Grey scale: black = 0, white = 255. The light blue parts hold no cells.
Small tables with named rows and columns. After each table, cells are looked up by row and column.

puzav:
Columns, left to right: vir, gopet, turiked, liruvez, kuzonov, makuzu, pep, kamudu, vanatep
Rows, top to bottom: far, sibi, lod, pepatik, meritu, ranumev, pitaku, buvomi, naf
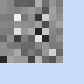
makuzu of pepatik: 159
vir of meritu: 127
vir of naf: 40
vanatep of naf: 147
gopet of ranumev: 145
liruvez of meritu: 151
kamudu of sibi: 160
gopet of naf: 164
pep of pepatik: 78
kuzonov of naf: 67
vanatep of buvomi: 103
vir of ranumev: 104
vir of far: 143
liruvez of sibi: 143
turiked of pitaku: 118
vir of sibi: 142
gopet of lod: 123
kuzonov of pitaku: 104
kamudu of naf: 87
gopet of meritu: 125

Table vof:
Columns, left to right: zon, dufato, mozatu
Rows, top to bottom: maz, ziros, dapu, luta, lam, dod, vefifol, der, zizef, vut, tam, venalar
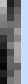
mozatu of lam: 158
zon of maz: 192
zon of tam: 35
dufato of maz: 33
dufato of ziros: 54
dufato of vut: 99
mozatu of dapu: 114

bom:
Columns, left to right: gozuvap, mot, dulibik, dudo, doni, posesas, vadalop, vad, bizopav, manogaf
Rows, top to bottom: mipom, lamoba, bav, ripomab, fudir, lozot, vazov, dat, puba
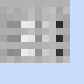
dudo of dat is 236
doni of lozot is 228
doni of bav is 191
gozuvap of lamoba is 170
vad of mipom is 180
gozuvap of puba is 172
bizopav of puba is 165
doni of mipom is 179
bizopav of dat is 53
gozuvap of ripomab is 165
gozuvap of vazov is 179
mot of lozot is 142
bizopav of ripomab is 44
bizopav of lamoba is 165
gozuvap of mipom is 179
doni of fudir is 191
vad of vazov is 181
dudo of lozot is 238

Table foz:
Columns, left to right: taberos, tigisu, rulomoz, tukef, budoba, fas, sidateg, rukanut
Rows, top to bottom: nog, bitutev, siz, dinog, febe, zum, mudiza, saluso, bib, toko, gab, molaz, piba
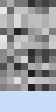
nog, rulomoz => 118
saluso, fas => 88
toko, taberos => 79
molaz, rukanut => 179
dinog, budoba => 186
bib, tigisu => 91
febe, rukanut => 126
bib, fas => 123
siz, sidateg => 177
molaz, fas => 194
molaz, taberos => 149
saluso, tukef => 122

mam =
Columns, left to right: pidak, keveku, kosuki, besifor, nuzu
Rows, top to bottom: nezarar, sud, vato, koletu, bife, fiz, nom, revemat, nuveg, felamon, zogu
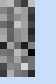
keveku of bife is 101
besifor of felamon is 214
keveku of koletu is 88
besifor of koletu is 163
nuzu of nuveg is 113
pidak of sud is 131
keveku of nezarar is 188
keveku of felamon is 138
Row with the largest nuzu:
nezarar

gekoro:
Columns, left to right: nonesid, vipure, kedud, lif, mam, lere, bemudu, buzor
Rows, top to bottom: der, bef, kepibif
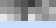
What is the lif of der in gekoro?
83
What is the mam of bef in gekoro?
149
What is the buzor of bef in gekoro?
187
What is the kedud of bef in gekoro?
136
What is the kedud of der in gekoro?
98
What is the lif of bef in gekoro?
98

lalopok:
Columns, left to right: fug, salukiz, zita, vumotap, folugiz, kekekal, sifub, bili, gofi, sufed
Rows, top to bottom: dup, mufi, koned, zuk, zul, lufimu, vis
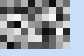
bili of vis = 104
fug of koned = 159
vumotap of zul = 91
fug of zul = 181
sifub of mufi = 149
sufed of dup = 110
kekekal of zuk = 141
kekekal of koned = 176
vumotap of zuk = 228
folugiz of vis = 85
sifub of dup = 101
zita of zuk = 10
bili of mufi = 217
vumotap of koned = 164
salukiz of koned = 233
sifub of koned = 222
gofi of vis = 166
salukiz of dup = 171
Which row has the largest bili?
koned

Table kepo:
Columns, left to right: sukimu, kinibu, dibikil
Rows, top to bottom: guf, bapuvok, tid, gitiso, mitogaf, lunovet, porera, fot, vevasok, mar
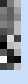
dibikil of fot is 172
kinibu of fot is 39
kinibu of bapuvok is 94
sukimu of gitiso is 129
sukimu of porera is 1
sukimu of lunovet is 46
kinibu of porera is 186
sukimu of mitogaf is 80
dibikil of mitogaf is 188
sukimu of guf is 42
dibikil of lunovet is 62
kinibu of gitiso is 114
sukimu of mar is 68

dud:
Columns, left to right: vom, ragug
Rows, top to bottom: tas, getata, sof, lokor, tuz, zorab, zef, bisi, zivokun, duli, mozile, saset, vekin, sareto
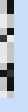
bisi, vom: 230
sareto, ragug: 197
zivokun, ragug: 198
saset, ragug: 19
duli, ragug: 23
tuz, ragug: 20
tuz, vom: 196
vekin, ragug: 15
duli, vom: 195
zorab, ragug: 235
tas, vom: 196
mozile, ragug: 52
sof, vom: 236
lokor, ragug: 197
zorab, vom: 54
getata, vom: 199
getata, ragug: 21
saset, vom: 197
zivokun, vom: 234
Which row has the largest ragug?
zorab

